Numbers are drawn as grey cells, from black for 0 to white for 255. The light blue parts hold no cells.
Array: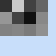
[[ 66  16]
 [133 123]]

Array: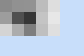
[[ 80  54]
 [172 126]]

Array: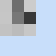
[[119  56]
 [187 199]]

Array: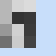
[[ 51  56]
 [208  59]]

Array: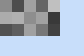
[[176 142]
 [ 94 160]]

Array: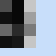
[[  8 159]
 [ 42 122]]

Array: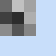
[[ 45 174]
 [ 85 133]]
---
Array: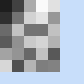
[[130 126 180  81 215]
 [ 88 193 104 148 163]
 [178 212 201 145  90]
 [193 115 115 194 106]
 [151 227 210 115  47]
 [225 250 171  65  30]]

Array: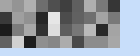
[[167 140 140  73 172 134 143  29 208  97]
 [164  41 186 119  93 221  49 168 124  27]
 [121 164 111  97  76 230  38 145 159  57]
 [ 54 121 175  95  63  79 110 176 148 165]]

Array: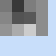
[[140 204 171 147]
 [140  88  83 134]
 [140 125  56 120]]

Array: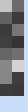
[[ 58  60]
 [ 62 134]
 [211 135]
 [112 101]
 [ 52  64]
 [118  59]
 [ 59  98]
 [107 197]]

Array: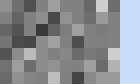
[[154 155 137  69 129 189 129 133 145 106]
 [178 106 159 129 131 146 141 109 158 113]
 [206 115 122 107 136 129 141 188 141  84]
 [129 127 129  79 129 162 140  71  75 117]
 [129 124 129 160 125 100  57 129  83 102]
 [129 154 110 129 146  73 142 129  99 129]
 [110 207 104 129 129 159 129  80 112 144]]

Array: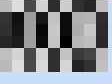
[[192  50  35 213  47 218  73 221 185]
 [188  68  58 195  47 211  71 212 191]
 [ 41 190 183   2 196  11 159  28  37]
 [ 42 200 174  11 200   7 157  21  48]
 [ 46 180 176  11 195  23 157  16  51]
 [189  38  49 205  45 212  73 221 185]]

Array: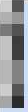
[[ 43 165]
 [ 86 205]
 [131 183]
 [131 183]
 [ 61 194]
 [ 60 194]
 [ 82 121]
 [151 175]
 [ 86 206]]

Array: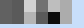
[[172  12  90 180  90  97]
 [172 190 113 210  90  97]]

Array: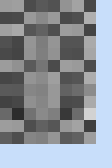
[[157  97  90 149 128 133  78  94]
 [ 63 163 152  86  97  78 154 157]
 [210 108  56 127 138 114  44 105]
 [170  76  74 152 134 144  71  66]
 [139 108  98 152 130 134  89  90]
 [173  85  81 159 139 148  74  70]
 [ 76 154 158  75 117  90 145 156]
 [166  78  80 146 127 147  68  73]
 [170  84  84 149 125 149  70  81]
 [ 68 153 157  79  98  86 169 160]
 [175  79  74 154 137 153  74  72]
 [ 72 163 147  82  89  76 159 156]]
